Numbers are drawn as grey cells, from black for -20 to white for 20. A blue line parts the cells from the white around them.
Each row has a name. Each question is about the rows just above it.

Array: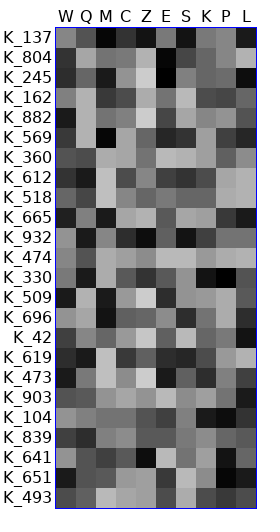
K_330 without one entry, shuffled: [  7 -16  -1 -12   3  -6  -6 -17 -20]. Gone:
[-7]
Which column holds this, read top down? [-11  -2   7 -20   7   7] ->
P
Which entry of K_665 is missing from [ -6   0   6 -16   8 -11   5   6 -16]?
[-15]
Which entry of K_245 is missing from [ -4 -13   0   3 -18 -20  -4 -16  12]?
[-3]
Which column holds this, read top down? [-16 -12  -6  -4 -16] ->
L
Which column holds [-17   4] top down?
K

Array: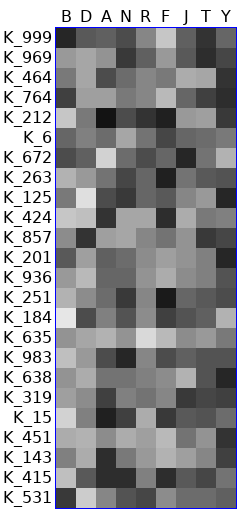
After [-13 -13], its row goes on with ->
[  0 -13  -6  -9  -2]
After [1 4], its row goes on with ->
[-14]
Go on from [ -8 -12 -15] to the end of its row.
[  4   5 -11]

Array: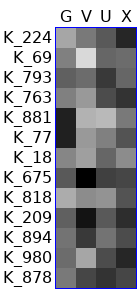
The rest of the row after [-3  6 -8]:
[-14]
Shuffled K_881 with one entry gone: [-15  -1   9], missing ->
[8]
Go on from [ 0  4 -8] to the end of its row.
[-12]

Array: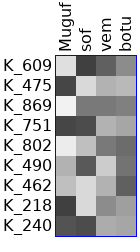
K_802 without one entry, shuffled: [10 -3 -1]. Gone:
[17]
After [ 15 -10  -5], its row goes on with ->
[2]
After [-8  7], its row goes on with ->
[6]
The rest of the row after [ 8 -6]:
[12 -2]
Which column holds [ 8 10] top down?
Muguf
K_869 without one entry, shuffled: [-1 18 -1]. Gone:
[0]

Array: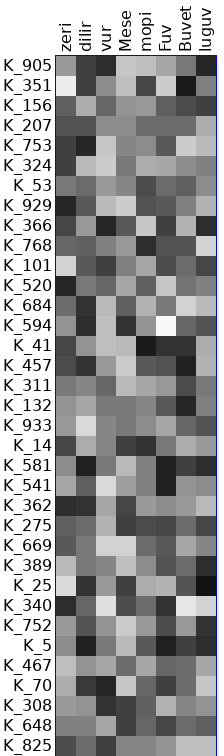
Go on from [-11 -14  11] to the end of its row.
[ -4 -10  -3  11]
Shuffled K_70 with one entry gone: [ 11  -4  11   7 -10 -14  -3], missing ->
[-11]
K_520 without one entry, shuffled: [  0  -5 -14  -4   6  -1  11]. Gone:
[-2]
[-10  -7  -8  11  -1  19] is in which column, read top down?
Fuv
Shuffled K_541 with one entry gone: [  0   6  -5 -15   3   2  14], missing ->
[5]

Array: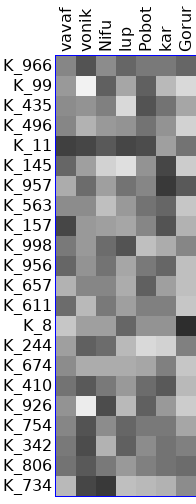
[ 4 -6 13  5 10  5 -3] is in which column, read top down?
Nifu
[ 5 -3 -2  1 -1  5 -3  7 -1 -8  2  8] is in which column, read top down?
Nifu
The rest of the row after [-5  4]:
[12]

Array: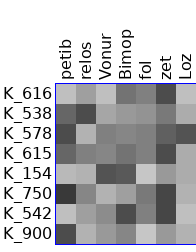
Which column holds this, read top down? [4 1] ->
Bimop
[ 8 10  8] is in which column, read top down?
Loz
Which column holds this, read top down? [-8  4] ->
zet
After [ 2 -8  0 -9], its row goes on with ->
[10]
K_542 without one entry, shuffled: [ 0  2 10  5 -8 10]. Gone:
[-9]
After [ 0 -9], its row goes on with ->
[10]
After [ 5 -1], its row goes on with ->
[-9  8]

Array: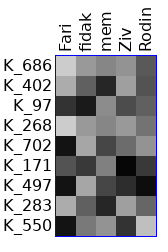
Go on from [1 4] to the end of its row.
[-2]
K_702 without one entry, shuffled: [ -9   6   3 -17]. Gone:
[-3]
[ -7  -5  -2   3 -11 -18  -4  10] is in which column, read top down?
Rodin

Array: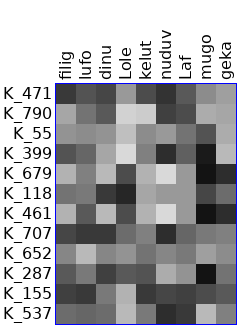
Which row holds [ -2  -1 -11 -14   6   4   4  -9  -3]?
K_118
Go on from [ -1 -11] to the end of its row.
[-14   6   4   4  -9  -3]
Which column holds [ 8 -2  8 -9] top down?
filig
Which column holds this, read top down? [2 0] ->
kelut
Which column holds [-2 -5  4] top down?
Laf
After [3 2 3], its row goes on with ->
[10  2  4 -2 -7  7]
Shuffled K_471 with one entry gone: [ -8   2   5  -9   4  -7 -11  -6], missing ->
[-12]

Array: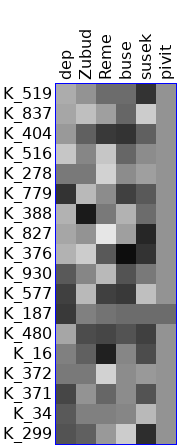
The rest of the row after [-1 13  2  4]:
[3]
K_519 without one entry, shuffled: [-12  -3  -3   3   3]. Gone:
[7]
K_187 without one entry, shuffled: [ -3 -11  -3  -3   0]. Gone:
[-2]

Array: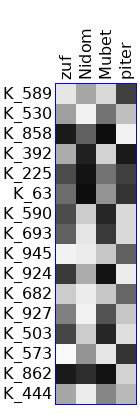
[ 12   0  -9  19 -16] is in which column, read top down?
zuf
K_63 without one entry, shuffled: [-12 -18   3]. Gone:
[-3]
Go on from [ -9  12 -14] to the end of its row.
[15]
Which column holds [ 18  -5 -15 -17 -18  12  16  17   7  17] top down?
Nidom
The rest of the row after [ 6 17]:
[1 9]
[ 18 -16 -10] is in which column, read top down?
piter

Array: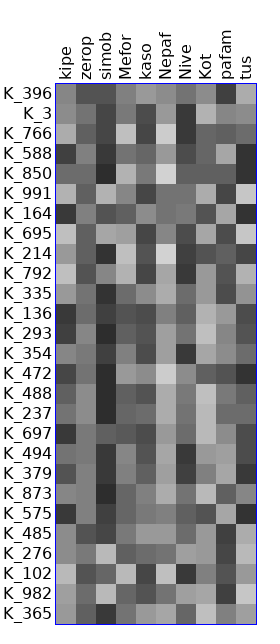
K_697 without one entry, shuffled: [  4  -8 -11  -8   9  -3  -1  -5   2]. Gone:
[-6]
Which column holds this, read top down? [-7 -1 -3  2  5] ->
pafam
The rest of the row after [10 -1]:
[-5]
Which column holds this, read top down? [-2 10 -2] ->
Nepaf
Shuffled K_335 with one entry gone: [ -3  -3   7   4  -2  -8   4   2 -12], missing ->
[3]

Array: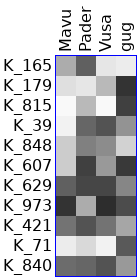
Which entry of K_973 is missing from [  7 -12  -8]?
[-13]
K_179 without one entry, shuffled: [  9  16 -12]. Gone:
[15]
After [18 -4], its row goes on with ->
[-7  3]
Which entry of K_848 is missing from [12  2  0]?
[13]

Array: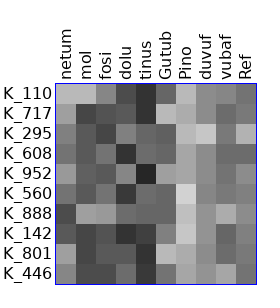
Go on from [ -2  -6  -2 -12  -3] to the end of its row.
[-4  6  2 -3 -3]
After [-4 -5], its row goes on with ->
[ 9 11 -1  8]
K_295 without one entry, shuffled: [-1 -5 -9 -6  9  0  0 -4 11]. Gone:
[8]
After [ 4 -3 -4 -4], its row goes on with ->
[10  3  7  2]
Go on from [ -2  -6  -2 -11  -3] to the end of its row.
[-4 13  1 -1  0]
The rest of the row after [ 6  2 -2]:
[2]

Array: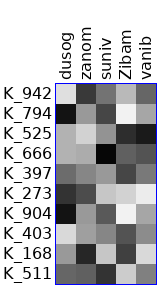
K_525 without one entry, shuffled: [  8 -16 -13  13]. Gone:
[3]
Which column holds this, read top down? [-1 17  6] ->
vanib
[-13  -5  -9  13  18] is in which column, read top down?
Zibam
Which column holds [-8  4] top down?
zanom
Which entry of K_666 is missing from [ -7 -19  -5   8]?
[7]

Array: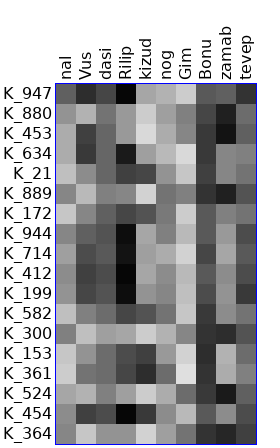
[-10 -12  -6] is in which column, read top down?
Bonu
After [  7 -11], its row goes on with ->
[ -4 -16   5   9  14 -11   1   0]
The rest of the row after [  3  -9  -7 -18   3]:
[  1  10  -8   3 -11]
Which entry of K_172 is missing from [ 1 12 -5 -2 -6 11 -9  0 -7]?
[-1]

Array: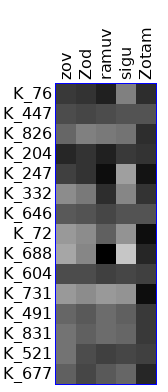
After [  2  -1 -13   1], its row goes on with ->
[-12]
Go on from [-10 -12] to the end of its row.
[-18   5 -17]
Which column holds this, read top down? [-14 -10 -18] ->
Zotam

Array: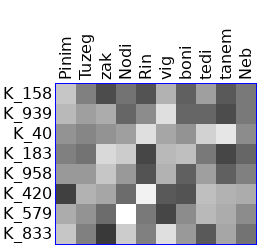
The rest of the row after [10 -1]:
[-9 -4]
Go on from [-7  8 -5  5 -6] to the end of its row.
[-1]
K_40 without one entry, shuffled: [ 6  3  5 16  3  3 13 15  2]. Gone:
[1]
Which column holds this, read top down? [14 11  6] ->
zak

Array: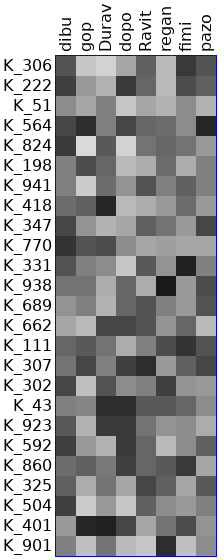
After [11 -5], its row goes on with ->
[2 4 0]
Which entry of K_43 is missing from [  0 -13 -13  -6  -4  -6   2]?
[1]
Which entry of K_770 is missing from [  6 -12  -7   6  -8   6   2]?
[5]
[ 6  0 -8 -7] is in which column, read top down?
pazo
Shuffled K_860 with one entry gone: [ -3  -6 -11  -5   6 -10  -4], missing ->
[-1]

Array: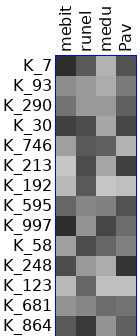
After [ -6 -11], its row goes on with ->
[ 3 -5]
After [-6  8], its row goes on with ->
[-7]
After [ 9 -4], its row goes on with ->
[10 10]
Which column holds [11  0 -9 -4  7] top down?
medu
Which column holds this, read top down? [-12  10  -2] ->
Pav
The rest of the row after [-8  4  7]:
[-12]

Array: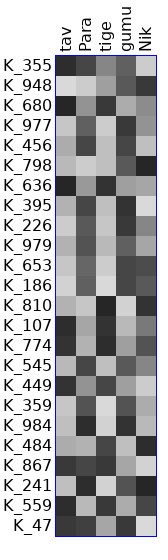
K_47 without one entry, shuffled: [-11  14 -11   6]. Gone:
[-10]
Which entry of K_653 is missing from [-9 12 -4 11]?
[-8]

